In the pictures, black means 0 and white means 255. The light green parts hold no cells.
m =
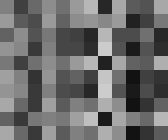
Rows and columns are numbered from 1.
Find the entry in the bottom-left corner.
168
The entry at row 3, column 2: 141
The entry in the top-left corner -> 128
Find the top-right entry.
168
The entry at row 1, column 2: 64
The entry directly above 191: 112
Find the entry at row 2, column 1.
154
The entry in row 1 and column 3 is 105
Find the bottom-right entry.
91
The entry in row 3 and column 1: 98
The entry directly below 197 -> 204
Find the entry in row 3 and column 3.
83
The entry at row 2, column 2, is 91

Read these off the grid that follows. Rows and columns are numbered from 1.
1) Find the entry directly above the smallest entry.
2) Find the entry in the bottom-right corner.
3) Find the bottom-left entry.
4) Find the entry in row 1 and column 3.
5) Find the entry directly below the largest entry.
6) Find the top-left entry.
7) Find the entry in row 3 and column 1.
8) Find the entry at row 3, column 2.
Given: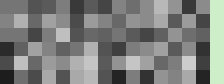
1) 75
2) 36
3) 29
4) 83
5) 169
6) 117
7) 117
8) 117

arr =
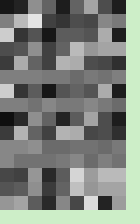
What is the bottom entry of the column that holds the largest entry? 92
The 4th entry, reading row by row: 99
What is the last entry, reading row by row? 156
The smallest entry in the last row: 35
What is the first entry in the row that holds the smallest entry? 15
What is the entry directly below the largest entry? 84
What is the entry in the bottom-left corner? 150
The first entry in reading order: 23
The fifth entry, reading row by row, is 29
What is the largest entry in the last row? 220
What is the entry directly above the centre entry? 84
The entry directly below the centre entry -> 35
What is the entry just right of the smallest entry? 41
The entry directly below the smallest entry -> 59
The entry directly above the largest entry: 143
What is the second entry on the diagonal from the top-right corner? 135
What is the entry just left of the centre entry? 135
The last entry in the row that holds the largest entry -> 121
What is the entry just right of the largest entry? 65
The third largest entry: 213

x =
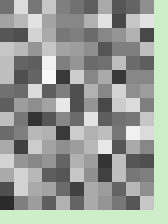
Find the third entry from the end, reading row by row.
119
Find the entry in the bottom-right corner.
198
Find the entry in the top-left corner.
113
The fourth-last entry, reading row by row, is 149
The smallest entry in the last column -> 72
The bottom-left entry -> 43
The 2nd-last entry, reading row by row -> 86
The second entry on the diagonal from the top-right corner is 198
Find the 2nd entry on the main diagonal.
184
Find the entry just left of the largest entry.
100
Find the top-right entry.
143
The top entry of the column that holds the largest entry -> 198
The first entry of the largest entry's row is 190
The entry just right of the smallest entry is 127
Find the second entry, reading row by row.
219
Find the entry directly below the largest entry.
94
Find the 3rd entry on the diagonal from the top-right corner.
149
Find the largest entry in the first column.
211

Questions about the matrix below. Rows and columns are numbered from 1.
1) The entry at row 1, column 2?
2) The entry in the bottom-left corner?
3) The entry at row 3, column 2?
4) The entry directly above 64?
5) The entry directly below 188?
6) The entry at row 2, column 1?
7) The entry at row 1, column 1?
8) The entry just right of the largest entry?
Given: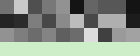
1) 201
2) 146
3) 126
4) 175
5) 108
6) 36
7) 114
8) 64
